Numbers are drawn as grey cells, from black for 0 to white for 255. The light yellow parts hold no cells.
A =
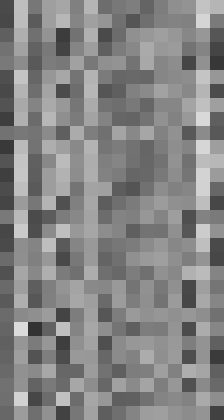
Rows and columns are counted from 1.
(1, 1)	74
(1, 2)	190
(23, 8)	86
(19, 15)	148
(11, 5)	159
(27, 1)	105
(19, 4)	152
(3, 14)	135
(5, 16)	55
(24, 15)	172
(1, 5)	166
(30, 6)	119
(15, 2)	155
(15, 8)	93
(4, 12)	152
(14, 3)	90
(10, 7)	126
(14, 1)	76
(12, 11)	103
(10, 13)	145
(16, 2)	185
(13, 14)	117
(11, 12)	124
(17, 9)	133
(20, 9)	104
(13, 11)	104
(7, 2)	180
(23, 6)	125
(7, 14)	136
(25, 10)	151
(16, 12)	132
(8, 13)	134
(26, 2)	159
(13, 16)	155
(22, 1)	90
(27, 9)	95
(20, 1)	81
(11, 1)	57

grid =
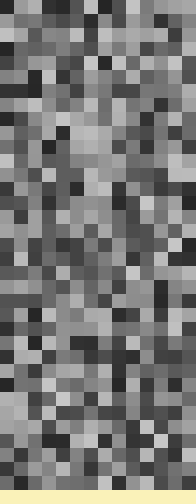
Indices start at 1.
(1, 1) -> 39
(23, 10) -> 68
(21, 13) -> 133
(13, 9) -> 143
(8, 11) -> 130
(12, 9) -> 162
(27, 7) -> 120
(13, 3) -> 78
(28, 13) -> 46
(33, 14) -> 190
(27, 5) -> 166
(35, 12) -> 75
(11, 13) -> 152
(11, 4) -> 38
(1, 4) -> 49
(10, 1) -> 151
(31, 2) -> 156
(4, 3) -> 97
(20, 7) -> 84
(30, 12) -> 80
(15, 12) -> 124
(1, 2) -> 155
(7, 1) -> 51
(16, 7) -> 166
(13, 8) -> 153
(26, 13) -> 63
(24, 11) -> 137
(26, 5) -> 123
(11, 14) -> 64
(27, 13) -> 90
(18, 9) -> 146
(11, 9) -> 76
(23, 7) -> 170
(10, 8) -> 170
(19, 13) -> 53
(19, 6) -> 67
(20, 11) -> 108

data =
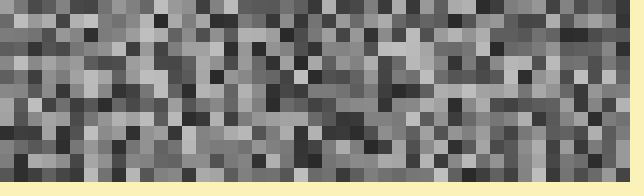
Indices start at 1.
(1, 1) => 159
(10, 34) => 128
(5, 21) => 160
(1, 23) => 56
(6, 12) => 187
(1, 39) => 150
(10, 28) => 142
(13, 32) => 191
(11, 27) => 41
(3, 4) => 80
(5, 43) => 79
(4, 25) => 131
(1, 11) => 103
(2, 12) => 41
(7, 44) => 124
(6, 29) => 123
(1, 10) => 128
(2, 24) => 65
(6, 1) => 95
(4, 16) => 189
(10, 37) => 68
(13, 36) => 97
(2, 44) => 137
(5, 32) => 133
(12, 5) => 141
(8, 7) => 87
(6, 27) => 149
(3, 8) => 124
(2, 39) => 71
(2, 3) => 153
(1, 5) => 130
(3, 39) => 113
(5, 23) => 168
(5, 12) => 72
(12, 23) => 42
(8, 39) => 92
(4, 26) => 139
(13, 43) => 106
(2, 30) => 82
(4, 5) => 74

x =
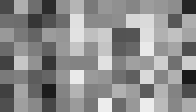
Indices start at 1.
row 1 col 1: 73
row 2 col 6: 224
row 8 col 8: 237
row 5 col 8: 225
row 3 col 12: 177
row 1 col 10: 133
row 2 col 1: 111
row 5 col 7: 131
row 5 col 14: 204
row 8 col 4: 70
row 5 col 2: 199
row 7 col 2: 165
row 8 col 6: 155
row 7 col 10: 158
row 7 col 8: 133
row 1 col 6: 181
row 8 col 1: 79
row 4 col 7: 144
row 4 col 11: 233
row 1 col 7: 121
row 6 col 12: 133
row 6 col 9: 112
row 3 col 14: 164
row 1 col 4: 43
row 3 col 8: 204
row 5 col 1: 65
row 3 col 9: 83
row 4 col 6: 197
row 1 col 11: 157
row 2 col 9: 142
